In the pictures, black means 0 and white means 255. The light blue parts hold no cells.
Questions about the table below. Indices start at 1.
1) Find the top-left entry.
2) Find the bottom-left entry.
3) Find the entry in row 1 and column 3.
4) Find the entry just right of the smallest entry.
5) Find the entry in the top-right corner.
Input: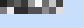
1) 32
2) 125
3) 95
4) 69
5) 69

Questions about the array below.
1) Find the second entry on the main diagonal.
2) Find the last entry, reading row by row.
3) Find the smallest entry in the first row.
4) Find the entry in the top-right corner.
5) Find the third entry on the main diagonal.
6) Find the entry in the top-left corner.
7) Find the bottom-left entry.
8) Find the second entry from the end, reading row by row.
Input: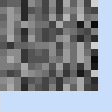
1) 155
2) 55
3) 41
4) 207
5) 139
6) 84
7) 125
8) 69

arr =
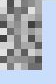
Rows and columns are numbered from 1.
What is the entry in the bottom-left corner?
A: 225
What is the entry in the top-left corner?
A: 225
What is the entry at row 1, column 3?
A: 209
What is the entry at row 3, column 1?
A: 142
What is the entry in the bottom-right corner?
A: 110
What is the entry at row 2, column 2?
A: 94
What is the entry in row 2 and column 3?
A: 126
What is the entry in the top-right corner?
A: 168
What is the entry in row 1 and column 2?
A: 80

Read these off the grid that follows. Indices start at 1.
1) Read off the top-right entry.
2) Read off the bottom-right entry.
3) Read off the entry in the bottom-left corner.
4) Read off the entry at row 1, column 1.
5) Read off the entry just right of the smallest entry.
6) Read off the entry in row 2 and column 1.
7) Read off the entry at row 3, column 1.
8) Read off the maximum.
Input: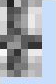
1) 165
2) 179
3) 193
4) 151
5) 193
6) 222
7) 222
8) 246

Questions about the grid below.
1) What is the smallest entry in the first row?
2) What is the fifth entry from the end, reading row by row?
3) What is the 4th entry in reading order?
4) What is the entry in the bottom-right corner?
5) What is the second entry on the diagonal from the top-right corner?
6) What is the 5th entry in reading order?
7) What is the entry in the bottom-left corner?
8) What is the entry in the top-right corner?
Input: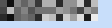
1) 15
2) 205
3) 100
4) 235
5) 160
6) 131
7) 42
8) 189

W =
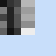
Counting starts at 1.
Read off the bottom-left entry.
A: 97
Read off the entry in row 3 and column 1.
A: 67
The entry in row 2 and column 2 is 35
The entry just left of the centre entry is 35
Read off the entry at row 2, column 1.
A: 126
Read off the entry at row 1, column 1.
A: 19
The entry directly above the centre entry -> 97

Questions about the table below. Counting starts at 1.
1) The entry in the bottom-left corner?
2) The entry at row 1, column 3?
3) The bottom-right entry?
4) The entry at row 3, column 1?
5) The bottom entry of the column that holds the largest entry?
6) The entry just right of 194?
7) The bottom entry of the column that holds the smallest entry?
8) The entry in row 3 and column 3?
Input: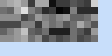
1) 140
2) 181
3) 112
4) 140
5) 168
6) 99
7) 72
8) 140

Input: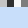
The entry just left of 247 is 48
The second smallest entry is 125
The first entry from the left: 196
